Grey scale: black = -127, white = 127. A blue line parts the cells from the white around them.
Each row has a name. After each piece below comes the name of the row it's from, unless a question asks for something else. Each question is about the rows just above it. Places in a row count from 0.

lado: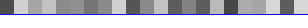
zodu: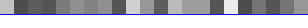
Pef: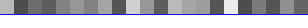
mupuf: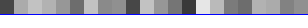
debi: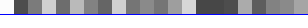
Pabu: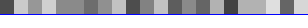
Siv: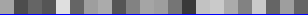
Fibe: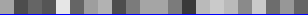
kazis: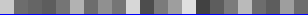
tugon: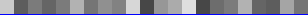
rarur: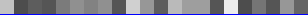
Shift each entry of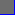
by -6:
[-24]
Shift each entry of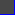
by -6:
[-62]
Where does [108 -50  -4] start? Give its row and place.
Pef, 16
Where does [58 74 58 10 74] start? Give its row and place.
Fibe, 14
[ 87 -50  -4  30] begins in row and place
kazis, 9

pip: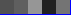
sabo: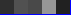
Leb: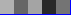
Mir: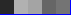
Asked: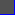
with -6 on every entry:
[-52]
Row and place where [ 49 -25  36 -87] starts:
Leb, 0
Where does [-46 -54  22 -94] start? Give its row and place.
sabo, 1
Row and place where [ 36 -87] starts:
Leb, 2
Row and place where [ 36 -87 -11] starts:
Leb, 2
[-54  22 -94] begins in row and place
sabo, 2

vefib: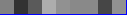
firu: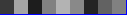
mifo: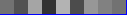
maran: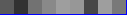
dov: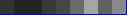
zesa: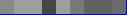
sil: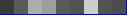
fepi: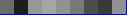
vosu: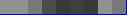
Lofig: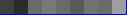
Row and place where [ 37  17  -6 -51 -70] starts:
fepi, 3
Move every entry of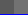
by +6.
[-31  -7]
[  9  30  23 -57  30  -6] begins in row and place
maran, 3

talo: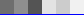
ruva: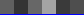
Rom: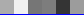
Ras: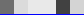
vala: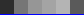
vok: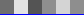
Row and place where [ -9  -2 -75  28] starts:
Rom, 2
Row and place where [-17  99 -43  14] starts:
vok, 0
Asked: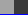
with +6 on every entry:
[ 42 -63]
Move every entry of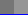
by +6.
[-3 28]

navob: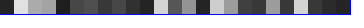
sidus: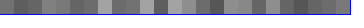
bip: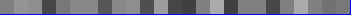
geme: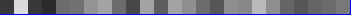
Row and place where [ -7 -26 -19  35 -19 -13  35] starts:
sidus, 4
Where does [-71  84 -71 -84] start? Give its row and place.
navob, 20

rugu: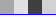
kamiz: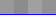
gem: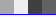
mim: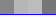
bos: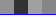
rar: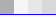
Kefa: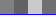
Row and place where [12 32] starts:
kamiz, 1
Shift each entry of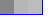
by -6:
[ 0 48 54]
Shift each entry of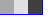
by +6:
[ 46 103 -57]
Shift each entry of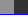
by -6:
[ 12 -83]

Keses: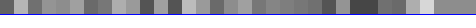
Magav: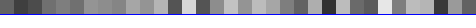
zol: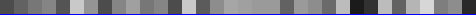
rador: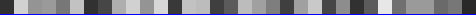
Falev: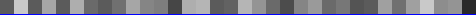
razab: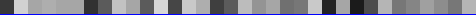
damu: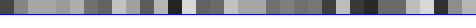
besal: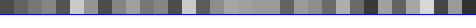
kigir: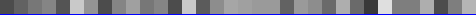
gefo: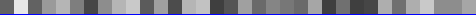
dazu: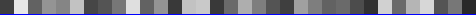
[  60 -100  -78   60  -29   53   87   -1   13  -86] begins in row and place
zol, 24
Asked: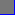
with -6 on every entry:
[-14]
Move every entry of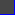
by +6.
[-51]
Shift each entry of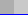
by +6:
[52 79]
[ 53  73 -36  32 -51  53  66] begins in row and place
gefo, 8

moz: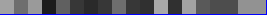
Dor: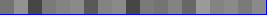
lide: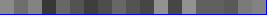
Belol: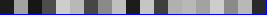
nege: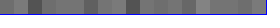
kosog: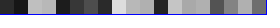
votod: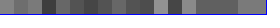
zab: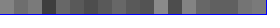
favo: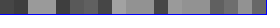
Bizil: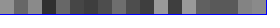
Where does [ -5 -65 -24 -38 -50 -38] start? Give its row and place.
zab, 2
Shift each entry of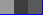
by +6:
[ 32 -59 -32]
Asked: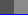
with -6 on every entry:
[-50   4]
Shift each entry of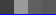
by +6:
[-59  32 -25 -32]

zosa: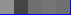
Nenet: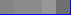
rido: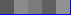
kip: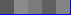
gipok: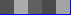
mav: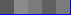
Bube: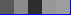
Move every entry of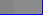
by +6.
[10 17 17]
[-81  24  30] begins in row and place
Bube, 2
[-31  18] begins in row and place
rido, 3

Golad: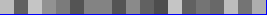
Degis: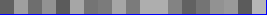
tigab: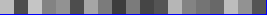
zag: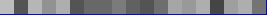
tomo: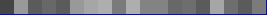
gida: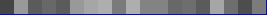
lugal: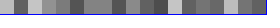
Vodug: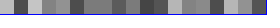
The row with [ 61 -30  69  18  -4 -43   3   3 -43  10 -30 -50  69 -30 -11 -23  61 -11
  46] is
Golad
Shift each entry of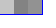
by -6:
[63 -3 12]
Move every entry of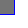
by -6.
[-17]
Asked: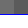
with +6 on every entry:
[-11 -30]
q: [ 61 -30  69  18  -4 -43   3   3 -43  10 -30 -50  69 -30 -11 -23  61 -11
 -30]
lugal
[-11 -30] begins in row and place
lugal, 17
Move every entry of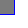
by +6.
[2]

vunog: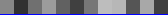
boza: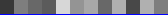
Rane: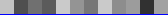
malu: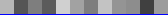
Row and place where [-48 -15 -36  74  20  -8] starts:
Rane, 1
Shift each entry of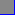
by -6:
[1]
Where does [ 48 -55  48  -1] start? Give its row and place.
boza, 8
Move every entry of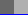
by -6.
[-29  42]
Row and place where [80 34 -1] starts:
malu, 4
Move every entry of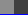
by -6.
[  7 -69]
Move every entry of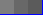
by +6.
[  5 -17 -30]

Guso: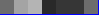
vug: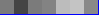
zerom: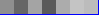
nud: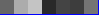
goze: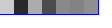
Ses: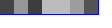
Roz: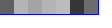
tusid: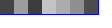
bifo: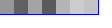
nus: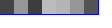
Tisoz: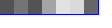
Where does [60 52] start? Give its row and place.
nus, 3
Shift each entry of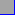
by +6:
[42]

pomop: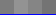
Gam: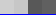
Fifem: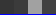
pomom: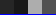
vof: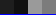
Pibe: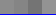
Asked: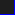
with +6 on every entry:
[-91]
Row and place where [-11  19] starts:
Pibe, 2
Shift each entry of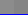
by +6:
[18 11]
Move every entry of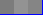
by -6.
[-9 13 -1]

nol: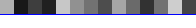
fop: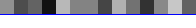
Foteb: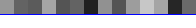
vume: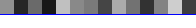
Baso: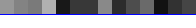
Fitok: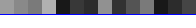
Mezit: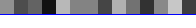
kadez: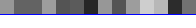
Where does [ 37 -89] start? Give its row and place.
Foteb, 11
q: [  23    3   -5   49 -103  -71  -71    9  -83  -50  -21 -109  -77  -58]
Baso
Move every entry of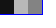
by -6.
[-115   50   -3]
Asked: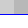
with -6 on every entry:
[72 50]
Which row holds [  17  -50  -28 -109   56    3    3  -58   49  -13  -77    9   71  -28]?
fop

